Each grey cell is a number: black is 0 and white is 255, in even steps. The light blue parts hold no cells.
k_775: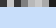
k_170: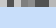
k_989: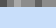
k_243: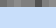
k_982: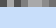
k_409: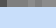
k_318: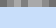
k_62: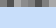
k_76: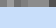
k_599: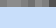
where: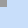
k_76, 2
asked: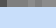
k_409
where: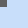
k_989, 6
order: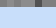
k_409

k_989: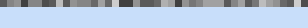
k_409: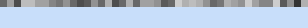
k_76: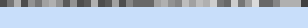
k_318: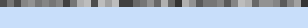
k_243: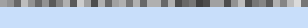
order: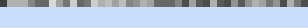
k_76
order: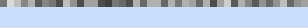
k_243

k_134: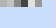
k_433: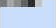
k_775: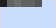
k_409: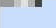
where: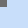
k_775, 3
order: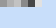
k_134

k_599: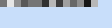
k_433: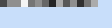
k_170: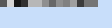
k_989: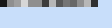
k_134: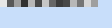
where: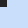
k_433, 8
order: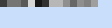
k_170
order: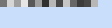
k_134
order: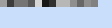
k_170
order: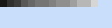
k_170
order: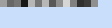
k_170
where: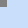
k_170, 10

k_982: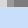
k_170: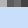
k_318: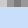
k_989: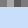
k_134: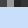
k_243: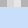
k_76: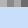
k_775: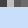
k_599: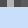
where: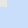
k_243, 3
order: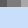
k_989
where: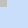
k_775, 2
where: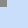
k_76, 2

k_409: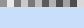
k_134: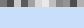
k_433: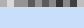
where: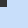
k_433, 9
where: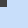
k_433, 11
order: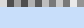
k_409

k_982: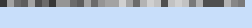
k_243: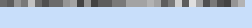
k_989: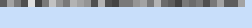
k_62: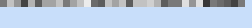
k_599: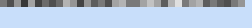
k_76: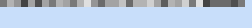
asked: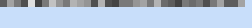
k_989
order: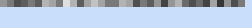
k_599
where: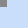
k_982, 34
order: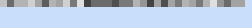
k_76

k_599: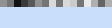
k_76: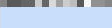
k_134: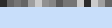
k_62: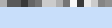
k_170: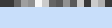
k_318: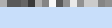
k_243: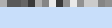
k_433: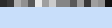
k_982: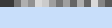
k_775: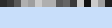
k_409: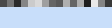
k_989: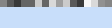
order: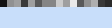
k_433
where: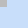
k_76, 11
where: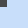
k_409, 1

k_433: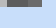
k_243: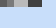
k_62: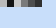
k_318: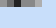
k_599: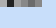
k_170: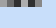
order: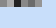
k_318
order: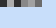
k_170
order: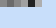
k_599
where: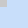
k_62, 3
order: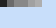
k_599

